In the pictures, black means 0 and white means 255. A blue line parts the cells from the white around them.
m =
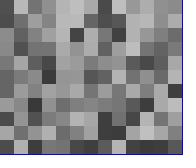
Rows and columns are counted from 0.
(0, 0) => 80
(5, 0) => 101
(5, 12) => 180
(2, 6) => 174
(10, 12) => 88
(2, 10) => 151
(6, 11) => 170
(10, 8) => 180
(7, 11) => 169
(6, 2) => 130
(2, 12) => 108
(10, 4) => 115
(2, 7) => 119
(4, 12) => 168
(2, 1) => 97
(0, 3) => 144
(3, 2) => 115
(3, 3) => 116
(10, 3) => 119
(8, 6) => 166
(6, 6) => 117
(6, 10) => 126
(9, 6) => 161
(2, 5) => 68
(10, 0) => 76
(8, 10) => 180
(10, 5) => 72
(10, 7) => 91
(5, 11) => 106
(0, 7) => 74
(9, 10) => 192
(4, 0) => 120
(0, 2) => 115
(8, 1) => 148
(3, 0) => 137

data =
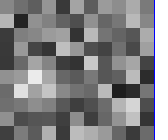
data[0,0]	135
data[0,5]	164
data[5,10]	44
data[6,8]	30
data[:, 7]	[155, 102, 116, 67, 86, 86, 186, 108, 103, 154]
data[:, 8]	[141, 119, 100, 112, 146, 96, 30, 181, 148, 102]
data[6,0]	107
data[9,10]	107
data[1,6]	145
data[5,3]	168
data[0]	[135, 111, 94, 149, 57, 164, 93, 155, 141, 171, 122]
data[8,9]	193
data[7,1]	120
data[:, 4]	[57, 98, 161, 191, 60, 103, 137, 88, 63, 58]
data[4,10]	67
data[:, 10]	[122, 135, 172, 160, 67, 44, 118, 77, 52, 107]
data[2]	[59, 127, 135, 155, 161, 51, 185, 116, 100, 86, 172]
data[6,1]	224
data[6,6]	105
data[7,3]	129
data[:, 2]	[94, 145, 135, 69, 165, 235, 162, 142, 85, 91]
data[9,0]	63

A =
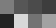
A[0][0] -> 125
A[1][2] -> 115

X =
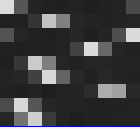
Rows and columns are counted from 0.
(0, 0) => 220
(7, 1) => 216
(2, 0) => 82
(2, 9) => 218
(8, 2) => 206
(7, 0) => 75
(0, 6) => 31
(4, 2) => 203
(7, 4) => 35
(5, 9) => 34
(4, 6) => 37
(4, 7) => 37
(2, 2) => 33
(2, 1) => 37
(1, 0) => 33
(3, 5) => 66
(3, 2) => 33
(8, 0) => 37
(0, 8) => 35
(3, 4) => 35
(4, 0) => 32
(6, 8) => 161
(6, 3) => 30
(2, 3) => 32
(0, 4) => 32
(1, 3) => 194
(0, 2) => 36
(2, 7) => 36

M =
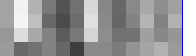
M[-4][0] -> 163
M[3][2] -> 114
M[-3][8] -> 102
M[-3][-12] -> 245
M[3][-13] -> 155
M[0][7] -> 135
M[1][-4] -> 131
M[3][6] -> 137
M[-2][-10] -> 130
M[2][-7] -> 213
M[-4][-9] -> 84
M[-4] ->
[163, 242, 178, 120, 84, 113, 216, 135, 104, 137, 168, 142, 160]
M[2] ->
[151, 221, 169, 130, 92, 120, 213, 142, 113, 114, 159, 136, 150]
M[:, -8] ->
[113, 108, 120, 61]
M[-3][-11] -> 191

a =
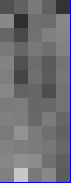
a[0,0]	80
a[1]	[136, 47, 111, 109, 135]
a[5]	[127, 69, 111, 92, 119]
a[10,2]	123
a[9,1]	146
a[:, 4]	[51, 135, 133, 130, 116, 119, 115, 115, 103, 98, 104, 95, 93]
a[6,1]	99
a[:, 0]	[80, 136, 102, 120, 131, 127, 135, 123, 128, 123, 130, 134, 129]
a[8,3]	123
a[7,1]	125
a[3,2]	121
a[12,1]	200
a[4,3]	91
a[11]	[134, 144, 139, 112, 95]

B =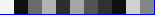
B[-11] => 243
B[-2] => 208
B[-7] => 46
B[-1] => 133
